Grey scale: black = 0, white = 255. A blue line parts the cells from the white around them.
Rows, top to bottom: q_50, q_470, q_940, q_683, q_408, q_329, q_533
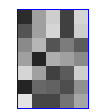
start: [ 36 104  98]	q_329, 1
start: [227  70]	q_533, 1
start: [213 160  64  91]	q_408, 1
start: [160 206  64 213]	q_50, 2
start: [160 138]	q_683, 4
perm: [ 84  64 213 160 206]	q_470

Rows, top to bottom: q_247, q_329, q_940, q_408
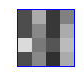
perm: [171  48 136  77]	q_408
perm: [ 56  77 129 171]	q_247
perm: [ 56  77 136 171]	q_329

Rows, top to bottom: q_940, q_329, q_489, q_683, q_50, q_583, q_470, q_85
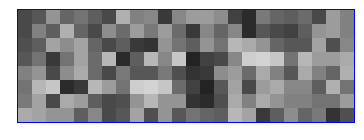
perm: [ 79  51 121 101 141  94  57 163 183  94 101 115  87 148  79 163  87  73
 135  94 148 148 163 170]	q_85
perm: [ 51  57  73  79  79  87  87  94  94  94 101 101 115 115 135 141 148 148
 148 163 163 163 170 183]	q_489
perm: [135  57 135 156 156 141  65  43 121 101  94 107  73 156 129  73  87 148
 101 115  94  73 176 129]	q_940
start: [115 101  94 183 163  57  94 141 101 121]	q_85, 13
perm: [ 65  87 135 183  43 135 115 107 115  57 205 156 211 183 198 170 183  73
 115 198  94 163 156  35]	q_683

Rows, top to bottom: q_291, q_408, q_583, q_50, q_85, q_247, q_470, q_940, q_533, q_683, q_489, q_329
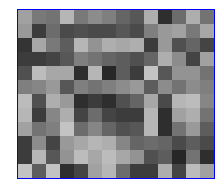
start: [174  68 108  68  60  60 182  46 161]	q_940, 4
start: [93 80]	q_50, 8
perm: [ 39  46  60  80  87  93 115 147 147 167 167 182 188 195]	q_85
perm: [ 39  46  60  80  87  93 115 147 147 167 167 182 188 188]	q_489

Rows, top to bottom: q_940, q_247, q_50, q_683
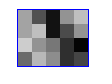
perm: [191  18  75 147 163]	q_247
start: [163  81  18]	q_940, 1
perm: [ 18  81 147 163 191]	q_940

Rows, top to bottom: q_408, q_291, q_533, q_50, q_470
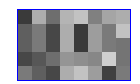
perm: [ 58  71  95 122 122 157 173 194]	q_291
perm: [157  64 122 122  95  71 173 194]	q_470
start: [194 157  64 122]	q_470, 5

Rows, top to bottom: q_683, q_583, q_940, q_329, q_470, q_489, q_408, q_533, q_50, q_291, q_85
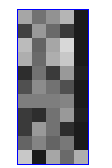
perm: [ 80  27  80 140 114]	q_489
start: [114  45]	q_50, 3
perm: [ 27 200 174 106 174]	q_329
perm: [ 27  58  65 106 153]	q_583
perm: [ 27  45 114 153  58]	q_50
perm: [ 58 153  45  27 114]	q_50
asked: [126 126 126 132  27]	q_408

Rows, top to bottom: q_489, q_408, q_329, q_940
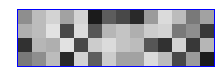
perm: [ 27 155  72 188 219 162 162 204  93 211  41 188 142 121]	q_940
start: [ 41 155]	q_489, 9
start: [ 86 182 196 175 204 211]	q_408, 6
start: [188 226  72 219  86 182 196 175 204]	q_408, 2

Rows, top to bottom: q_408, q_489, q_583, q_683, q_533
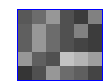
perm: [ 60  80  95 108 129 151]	q_489
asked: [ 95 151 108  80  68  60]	q_583
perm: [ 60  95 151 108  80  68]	q_583
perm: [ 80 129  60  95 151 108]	q_489
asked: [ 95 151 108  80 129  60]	q_489
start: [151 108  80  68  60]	q_583, 2

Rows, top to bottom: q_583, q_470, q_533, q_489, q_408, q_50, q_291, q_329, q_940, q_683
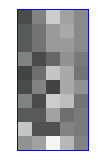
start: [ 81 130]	q_940, 3
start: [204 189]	q_291, 3

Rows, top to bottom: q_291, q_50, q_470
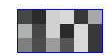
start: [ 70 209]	q_50, 2
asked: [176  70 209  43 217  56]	q_50
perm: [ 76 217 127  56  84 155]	q_470
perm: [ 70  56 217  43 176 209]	q_50

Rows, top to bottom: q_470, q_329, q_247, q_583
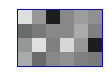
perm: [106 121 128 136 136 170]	q_329
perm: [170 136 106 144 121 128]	q_583
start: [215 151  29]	q_247, 4
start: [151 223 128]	q_247, 1
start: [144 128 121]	q_583, 4
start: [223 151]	q_470, 1

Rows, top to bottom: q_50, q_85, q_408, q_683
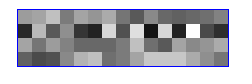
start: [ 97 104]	q_50, 12
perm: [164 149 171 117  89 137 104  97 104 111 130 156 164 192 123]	q_50
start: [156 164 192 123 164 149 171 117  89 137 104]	q_50, 1

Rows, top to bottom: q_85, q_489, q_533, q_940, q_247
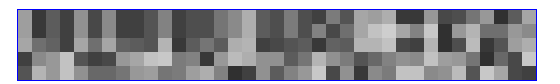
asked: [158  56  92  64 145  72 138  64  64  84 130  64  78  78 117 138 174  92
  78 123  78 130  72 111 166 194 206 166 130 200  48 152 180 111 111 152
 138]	q_489
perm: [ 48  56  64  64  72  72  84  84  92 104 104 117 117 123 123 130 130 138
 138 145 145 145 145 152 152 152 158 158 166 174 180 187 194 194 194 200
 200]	q_247

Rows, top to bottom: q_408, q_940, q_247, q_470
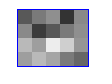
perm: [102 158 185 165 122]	q_470
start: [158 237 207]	q_247, 2
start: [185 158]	q_247, 1
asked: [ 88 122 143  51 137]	q_408
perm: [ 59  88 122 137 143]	q_940

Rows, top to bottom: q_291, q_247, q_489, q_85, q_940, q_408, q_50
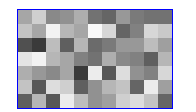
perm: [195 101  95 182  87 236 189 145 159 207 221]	q_50
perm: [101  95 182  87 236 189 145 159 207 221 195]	q_50
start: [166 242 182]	q_247, 2

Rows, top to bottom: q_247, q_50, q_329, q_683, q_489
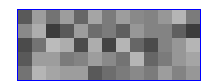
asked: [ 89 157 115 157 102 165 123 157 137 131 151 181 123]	q_247
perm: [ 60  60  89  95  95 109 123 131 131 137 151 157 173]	q_50
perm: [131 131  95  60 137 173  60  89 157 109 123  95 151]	q_50
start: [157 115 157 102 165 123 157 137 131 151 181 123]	q_247, 2

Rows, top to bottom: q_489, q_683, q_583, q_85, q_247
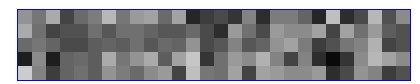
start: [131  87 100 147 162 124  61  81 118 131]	q_583, 16
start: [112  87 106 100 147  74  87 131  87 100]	q_583, 9
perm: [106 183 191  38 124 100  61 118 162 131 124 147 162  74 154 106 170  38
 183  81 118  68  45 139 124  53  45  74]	q_489
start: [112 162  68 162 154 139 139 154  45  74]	q_247, 15
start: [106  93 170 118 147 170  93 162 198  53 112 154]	q_85, 5

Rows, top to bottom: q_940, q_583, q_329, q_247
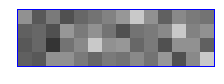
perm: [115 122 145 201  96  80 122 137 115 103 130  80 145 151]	q_583
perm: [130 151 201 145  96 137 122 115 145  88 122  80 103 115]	q_940
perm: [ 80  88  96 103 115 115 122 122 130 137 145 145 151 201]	q_940
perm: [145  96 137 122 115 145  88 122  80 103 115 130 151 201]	q_940
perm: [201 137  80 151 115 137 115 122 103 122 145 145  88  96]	q_247
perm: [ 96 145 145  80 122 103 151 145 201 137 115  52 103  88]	q_329

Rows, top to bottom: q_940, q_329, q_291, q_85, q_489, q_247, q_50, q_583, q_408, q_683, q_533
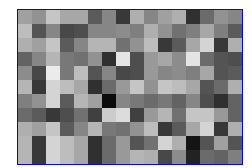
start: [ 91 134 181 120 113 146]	q_408, 4
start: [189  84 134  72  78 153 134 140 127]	q_489, 5
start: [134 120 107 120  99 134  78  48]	q_50, 8
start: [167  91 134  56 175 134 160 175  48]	q_940, 5

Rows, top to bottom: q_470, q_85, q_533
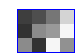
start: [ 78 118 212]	q_470, 2
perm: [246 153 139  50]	q_85
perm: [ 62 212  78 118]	q_470

